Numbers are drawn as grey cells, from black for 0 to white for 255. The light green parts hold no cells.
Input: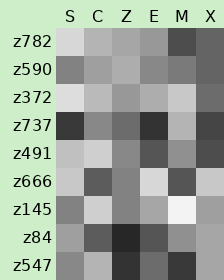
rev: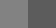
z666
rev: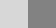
z666
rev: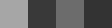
z547
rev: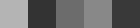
z737

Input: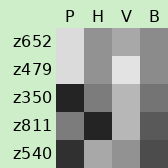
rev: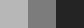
z350
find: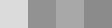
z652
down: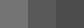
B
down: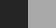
H

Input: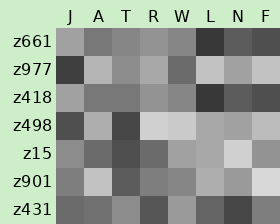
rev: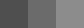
z15
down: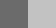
A
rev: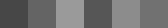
z431
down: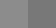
T

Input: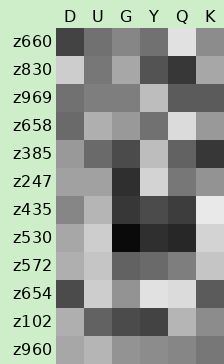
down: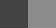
Y
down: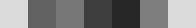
Q

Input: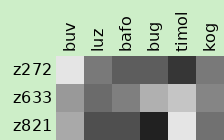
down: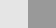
buv
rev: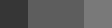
z272
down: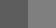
bafo
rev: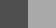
z821
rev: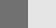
z821
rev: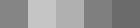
z633
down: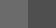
luz

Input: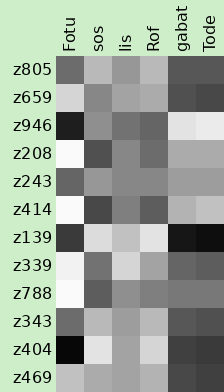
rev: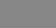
z243
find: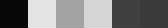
z404

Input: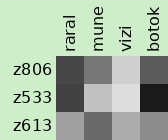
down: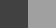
raral
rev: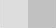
z533
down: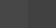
raral
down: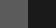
botok
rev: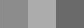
z613

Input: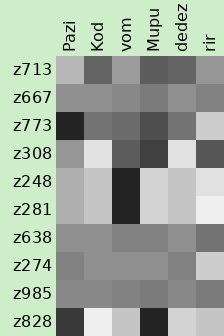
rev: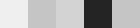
z281
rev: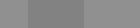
z638
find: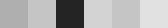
z248
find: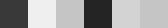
z828
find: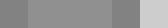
z274
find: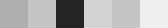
z281
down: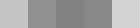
dedez

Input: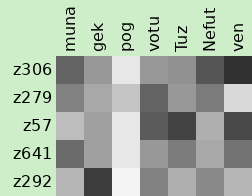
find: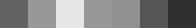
z306
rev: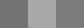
z641
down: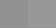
Tuz
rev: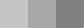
z279
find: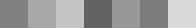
z279
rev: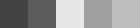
z57
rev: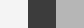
z292

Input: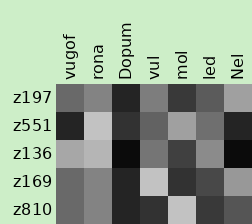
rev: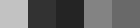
z810
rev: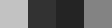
z810
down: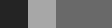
vugof
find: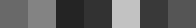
z810
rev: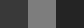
z197

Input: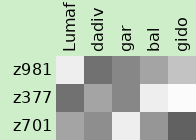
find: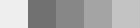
z981
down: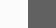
gido
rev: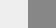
z377
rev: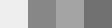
z377
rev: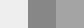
z377
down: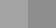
dadiv

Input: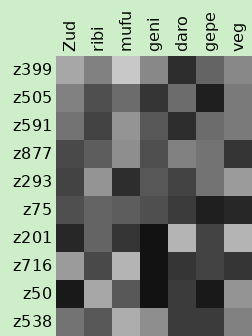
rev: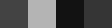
z201
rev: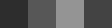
z591
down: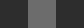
daro

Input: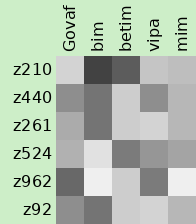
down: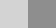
Govaf
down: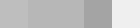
mim
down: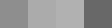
Govaf
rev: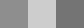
z440
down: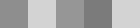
vipa
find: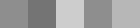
z440
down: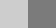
betim

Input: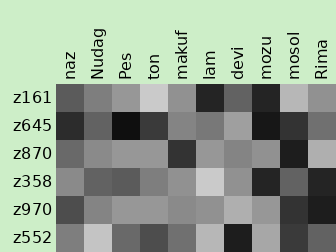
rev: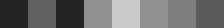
z358
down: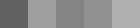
devi
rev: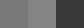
z645
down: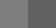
Nudag
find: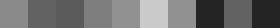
z358
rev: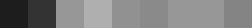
z970
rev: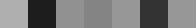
z870

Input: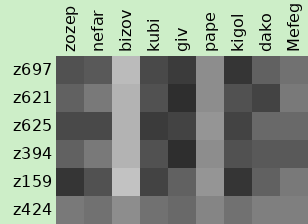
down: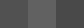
zozep
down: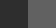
giv
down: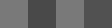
nefar

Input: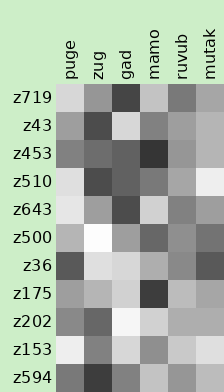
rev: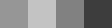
z594
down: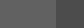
gad
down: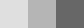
zug
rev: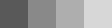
z36
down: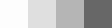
zug
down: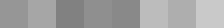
ruvub
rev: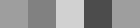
z643

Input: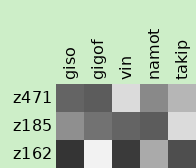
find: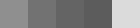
z185
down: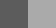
namot

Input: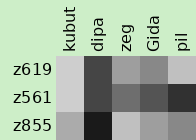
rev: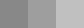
z855
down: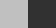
pil
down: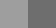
zeg
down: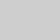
kubut
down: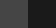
dipa

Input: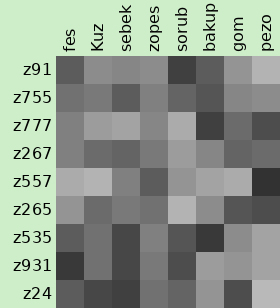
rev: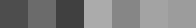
z777
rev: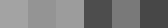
z931
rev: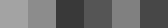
z535
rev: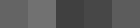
z24
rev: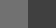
z24
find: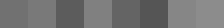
z755

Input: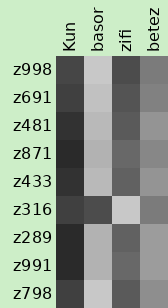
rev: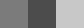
z998
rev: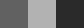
z289
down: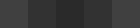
Kun

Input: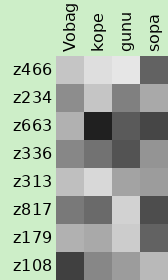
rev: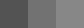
z336
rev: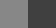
z108

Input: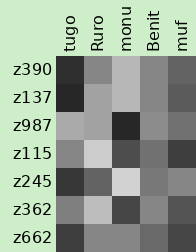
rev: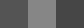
z362
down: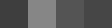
muf
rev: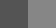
z362

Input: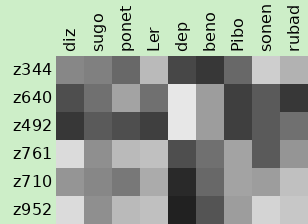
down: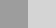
sonen
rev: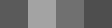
z761
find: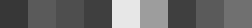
z492
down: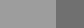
beno
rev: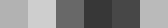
z344
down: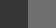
rubad

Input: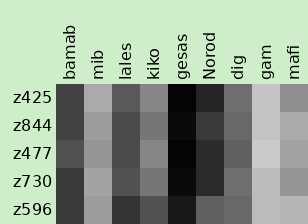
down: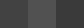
bamab
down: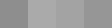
mafi
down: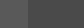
lales

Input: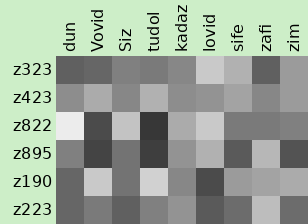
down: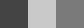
Vovid
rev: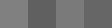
z223

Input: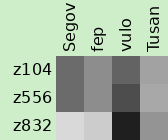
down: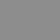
fep
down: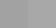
Tusan
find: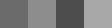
z556

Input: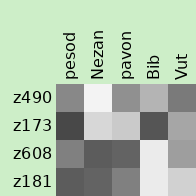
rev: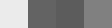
z608
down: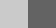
pavon

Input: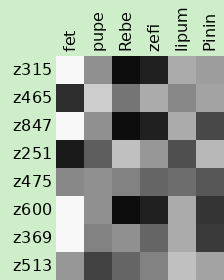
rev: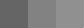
z475
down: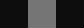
Rebe
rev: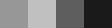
z251
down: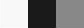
fet
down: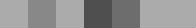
lipum
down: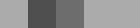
lipum

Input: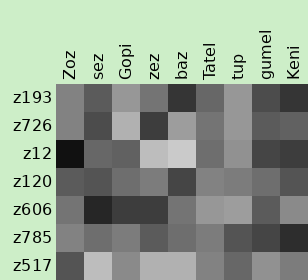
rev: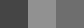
z12
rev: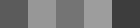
z726
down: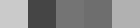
baz
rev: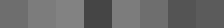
z120
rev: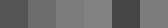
z120

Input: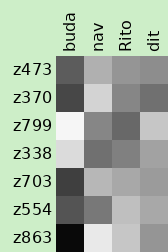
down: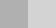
nav
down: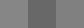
Rito
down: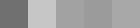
dit
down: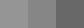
Rito
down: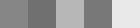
nav

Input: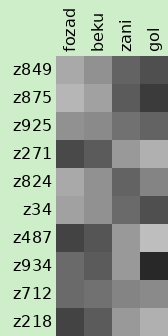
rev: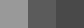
z271
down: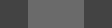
fozad
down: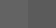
zani
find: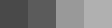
z271
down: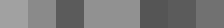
beku

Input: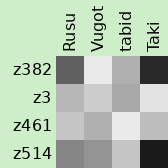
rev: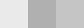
z461
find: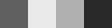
z382
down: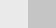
tabid
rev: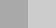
z3

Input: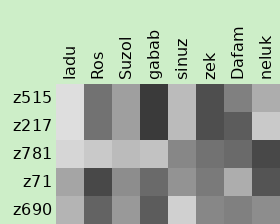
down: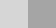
ladu
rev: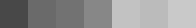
z781
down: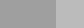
Suzol

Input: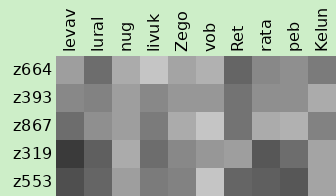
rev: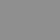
z393
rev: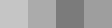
z867
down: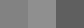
lural
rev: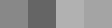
z664
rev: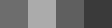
z319
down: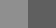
lural

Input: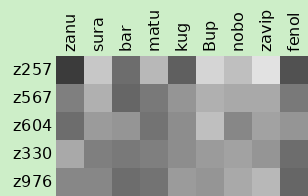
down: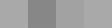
nobo
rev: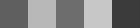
z257
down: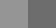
fenol
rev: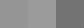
z976
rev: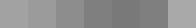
z330
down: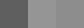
kug
